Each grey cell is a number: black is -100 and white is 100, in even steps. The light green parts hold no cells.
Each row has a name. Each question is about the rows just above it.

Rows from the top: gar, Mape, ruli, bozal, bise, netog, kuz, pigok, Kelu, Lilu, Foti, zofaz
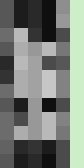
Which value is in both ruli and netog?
[-60]
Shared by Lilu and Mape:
[19]
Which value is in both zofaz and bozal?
[-32]
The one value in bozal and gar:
[-32]

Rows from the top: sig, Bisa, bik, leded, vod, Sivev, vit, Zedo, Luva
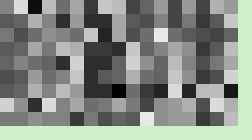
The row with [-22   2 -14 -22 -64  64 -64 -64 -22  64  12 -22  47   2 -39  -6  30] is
vod
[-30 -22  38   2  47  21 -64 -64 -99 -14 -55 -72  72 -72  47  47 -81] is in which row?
vit
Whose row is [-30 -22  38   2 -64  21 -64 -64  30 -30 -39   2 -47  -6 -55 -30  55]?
Bisa
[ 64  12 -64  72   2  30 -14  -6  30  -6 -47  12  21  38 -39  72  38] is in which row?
Zedo

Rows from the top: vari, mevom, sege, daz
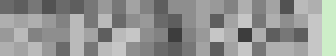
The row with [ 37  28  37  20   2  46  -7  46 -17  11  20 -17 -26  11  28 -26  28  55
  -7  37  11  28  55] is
mevom
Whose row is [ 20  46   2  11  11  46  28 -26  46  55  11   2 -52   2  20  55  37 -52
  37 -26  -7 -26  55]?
sege
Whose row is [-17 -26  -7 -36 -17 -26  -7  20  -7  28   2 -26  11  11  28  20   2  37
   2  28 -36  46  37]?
vari
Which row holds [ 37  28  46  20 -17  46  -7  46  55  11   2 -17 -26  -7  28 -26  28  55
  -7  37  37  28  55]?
daz

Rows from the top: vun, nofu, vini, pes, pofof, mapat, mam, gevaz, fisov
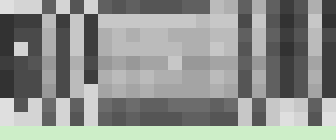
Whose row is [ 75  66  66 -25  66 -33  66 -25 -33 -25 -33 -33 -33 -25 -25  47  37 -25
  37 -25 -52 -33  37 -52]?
vun
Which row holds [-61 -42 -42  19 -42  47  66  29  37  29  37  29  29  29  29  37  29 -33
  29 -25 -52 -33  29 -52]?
mam
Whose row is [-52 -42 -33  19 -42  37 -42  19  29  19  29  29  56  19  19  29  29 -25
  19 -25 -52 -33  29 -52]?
pofof

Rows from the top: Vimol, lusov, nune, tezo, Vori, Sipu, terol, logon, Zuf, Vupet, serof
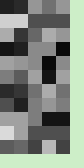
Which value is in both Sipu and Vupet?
[26]
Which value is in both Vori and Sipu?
[26]
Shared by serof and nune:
[-19]
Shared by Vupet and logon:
[-38]

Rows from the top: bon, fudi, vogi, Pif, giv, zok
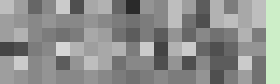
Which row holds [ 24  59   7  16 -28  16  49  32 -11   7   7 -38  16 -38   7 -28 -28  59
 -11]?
giv
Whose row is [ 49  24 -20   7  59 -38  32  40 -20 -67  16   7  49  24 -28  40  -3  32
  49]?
bon
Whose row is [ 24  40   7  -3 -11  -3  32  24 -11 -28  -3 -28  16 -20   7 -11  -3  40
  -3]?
vogi

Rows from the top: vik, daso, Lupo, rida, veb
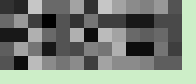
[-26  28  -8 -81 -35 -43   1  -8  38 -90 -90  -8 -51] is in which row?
rida
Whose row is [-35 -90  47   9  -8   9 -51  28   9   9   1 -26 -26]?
veb
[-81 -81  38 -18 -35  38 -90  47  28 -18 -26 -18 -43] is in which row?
Lupo

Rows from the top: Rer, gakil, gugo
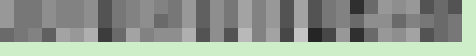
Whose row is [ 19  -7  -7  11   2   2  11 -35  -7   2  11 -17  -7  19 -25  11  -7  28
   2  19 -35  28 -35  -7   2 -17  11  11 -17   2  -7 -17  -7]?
gakil
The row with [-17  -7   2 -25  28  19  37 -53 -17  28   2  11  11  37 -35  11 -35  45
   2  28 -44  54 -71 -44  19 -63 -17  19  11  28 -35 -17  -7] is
gugo
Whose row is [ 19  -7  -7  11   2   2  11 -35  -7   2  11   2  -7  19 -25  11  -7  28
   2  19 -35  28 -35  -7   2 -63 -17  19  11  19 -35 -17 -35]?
Rer

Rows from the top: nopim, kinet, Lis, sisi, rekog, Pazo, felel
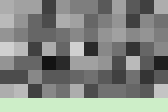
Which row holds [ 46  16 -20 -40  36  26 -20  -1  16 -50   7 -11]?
kinet
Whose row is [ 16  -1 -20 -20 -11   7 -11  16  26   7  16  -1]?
Lis
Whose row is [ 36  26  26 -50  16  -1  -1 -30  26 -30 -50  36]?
nopim
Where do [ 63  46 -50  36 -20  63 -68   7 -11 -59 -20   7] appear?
sisi
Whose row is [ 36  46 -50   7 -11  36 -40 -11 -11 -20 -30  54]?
felel

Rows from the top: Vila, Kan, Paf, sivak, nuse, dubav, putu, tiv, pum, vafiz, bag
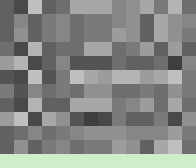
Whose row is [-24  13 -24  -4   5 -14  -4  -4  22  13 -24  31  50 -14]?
bag
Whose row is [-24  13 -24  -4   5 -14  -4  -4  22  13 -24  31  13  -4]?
Paf
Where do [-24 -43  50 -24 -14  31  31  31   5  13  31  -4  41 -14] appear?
Vila
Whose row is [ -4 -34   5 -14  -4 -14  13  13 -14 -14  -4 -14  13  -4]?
putu

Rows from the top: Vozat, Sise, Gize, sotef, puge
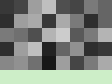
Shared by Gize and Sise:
[-4]
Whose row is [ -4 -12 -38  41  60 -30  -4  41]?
Gize
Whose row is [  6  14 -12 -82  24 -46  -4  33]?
puge

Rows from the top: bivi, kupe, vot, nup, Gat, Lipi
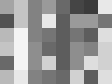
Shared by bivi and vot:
[2]
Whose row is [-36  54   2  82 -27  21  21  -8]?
kupe
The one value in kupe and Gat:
[-27]
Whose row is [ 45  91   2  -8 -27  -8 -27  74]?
vot

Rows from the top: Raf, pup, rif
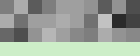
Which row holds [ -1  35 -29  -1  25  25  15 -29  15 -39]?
Raf
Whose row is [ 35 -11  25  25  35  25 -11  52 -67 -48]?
pup

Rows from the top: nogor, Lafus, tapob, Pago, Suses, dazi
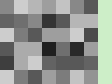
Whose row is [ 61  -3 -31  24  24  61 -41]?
tapob
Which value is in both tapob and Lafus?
[-31]
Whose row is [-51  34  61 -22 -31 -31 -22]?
Suses
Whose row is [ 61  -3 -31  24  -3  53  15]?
dazi

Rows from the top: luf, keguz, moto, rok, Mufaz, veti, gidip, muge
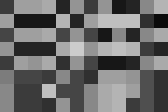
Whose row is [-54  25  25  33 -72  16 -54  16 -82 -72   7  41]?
luf
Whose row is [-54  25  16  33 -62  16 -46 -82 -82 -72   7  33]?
Mufaz
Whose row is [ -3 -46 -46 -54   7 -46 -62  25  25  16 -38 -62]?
veti
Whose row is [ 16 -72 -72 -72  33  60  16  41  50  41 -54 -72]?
rok

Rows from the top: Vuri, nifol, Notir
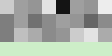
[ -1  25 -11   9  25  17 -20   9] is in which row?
nifol
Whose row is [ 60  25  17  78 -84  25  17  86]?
Vuri
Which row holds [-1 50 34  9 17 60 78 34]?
Notir

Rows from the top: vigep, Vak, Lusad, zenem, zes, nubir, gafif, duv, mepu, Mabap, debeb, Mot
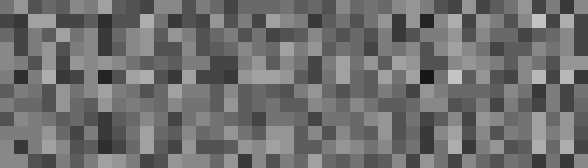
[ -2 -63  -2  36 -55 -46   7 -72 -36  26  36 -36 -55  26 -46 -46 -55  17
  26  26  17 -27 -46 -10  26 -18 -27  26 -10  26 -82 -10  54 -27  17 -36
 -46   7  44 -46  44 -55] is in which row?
nubir
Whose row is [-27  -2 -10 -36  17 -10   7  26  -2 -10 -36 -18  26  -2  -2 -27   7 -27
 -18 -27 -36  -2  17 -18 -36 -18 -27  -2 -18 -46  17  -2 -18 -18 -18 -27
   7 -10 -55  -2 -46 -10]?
gafif
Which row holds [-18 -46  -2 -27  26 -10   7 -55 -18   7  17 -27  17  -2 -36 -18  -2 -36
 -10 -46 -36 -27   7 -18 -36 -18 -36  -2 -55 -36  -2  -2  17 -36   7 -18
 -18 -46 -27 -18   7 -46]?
Lusad

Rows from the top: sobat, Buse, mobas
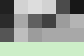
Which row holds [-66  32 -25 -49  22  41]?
Buse
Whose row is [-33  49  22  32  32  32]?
mobas
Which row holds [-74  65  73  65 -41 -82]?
sobat

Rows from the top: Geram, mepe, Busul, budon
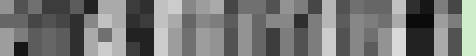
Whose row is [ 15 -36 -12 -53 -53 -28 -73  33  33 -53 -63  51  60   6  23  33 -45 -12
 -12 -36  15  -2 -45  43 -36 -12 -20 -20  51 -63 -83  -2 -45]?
Geram
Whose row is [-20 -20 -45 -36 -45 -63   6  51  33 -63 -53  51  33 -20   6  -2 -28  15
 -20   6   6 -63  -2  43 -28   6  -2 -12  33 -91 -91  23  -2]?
mepe
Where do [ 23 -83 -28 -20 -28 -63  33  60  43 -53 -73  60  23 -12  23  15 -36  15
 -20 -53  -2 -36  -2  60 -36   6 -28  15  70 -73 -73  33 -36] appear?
budon

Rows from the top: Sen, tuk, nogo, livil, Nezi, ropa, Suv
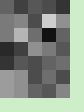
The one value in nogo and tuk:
[-4]
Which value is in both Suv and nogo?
[-22]
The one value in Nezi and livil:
[-32]
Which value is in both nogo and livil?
[-4]
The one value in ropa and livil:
[13]
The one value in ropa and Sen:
[-40]

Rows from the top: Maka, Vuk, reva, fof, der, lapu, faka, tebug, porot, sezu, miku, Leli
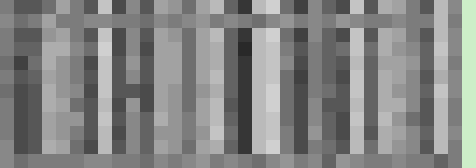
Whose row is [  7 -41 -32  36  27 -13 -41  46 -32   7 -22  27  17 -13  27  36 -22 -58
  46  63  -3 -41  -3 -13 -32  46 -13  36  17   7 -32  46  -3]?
miku
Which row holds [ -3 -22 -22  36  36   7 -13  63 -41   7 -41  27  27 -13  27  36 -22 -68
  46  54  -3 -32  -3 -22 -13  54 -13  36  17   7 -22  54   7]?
fof
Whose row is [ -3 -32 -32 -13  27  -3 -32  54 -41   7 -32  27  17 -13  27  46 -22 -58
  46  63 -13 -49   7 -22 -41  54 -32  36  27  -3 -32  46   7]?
Maka

